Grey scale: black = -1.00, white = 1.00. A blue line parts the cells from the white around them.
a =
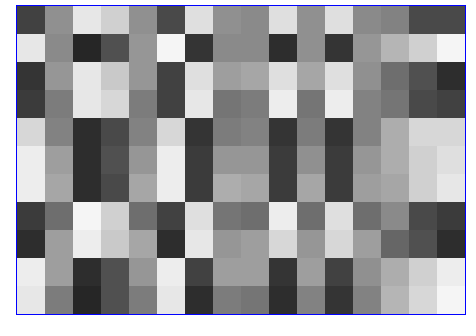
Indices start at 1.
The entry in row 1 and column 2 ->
0.13
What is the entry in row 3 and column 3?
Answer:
0.81
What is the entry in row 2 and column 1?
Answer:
0.81
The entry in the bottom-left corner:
0.81
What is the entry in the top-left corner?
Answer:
-0.49
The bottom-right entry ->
0.92
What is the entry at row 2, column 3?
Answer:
-0.70
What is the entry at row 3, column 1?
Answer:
-0.59
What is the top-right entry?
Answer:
-0.43
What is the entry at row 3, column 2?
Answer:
0.18
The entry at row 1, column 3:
0.81

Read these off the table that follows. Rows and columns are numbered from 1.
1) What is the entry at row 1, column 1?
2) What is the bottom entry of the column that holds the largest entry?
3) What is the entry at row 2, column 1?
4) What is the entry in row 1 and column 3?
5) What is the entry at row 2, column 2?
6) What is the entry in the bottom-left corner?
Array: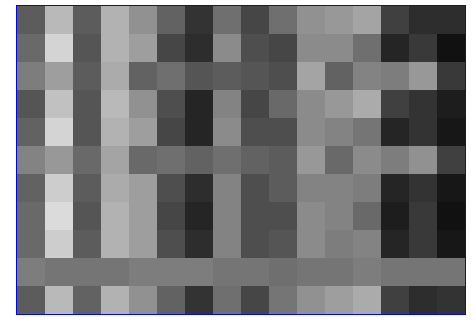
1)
-0.28
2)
0.45
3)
-0.18
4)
-0.28
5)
0.66
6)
-0.28

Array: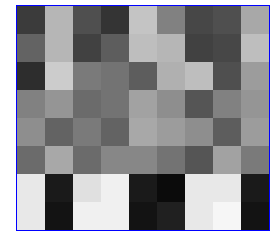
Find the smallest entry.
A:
-0.91
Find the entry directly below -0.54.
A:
-0.22
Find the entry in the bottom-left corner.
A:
0.82
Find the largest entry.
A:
0.93
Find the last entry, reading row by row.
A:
-0.85
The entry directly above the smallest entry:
-0.10
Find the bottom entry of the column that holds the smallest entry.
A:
-0.75
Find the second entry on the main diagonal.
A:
0.43
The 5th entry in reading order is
0.54
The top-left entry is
-0.54
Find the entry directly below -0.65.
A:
0.01
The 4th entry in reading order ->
-0.59
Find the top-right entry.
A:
0.32
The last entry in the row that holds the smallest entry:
-0.80
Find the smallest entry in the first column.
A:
-0.65
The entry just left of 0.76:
-0.80
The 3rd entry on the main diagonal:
-0.04
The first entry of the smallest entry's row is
0.82
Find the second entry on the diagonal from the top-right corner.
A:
-0.44

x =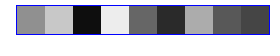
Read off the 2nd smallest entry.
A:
-0.67
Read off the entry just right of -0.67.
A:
0.35
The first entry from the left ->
0.13

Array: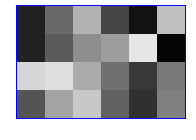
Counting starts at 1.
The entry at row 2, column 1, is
-0.73
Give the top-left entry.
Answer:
-0.73
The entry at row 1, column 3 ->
0.40
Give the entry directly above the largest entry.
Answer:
-0.85
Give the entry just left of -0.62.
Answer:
-0.23
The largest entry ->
0.80
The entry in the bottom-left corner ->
-0.34
